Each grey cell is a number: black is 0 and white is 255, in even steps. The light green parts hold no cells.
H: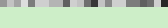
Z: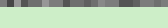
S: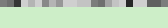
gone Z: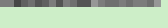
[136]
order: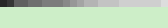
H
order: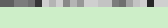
S
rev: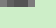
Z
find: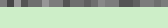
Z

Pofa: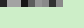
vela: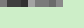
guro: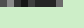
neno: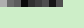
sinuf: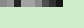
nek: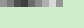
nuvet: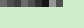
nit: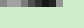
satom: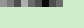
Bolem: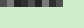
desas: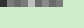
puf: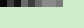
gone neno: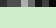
[93]
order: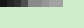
sinuf

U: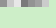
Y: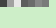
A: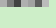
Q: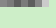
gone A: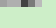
[93]
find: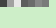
Y
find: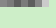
Q
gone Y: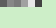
[107]
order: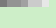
U

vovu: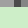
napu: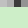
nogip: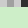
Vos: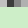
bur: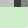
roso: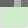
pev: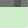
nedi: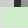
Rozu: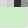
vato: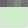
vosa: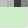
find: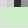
Rozu
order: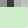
napu
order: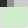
nedi
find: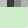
Vos

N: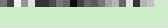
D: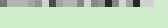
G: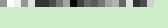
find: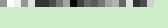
G
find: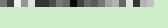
N
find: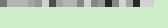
D
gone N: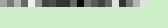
[194]

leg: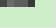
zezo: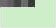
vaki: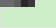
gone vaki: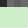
[57]
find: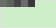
zezo
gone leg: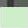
[69]
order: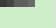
leg
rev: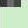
zezo

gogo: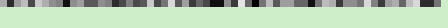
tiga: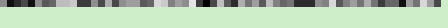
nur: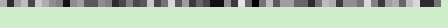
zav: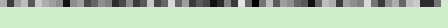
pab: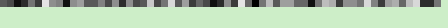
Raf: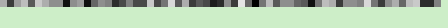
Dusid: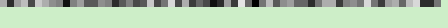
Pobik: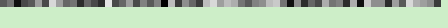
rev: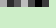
tiga
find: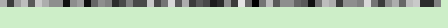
Raf
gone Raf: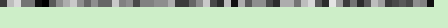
[28]
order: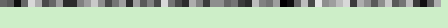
nur
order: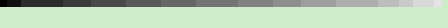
Dusid
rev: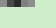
zav
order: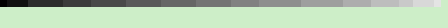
nur

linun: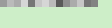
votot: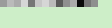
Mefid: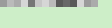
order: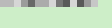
Mefid
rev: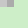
linun
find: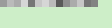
linun

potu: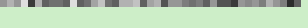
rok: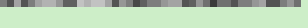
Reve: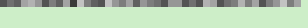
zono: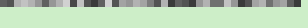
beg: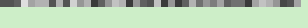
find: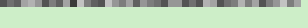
Reve
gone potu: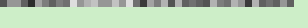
[137]
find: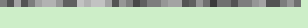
rok
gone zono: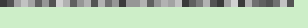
[71]
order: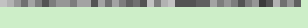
Reve
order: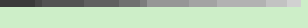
zono

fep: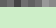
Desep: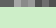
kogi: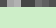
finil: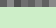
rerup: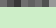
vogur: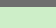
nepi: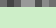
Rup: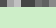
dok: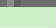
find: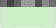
nepi
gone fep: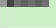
[138]
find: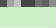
Rup
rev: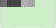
kogi
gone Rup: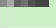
[193]
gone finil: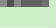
[126]

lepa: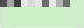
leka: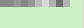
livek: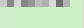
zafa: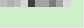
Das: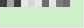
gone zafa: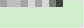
[176]
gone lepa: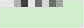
[80]
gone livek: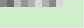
[203]

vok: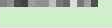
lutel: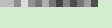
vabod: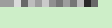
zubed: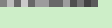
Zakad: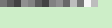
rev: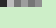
vabod
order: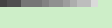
lutel
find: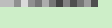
lutel
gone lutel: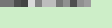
[173]
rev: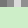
lutel

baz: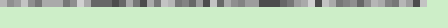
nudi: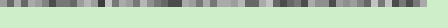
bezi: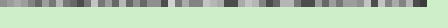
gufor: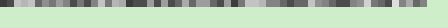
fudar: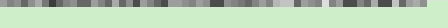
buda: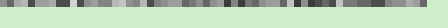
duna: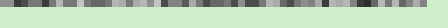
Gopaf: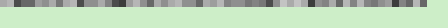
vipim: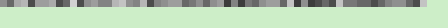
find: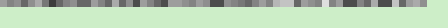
fudar
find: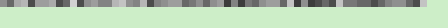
vipim
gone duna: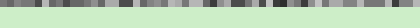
[90]

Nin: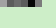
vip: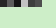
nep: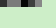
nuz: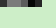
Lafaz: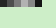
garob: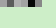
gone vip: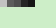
[62]
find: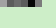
Nin
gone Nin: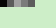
[108]

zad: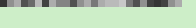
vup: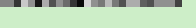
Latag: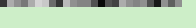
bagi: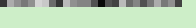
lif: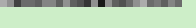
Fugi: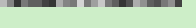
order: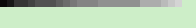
Latag
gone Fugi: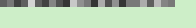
[159]

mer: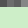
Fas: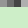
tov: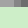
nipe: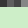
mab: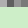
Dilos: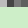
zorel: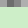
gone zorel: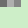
[163]
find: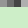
Fas
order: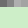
zorel
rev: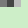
Dilos
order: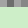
tov

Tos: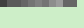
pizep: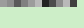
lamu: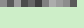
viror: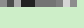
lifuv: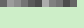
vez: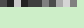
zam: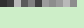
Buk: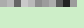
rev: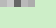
Buk
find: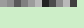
pizep
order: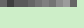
Tos
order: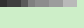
zam
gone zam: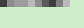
[48]

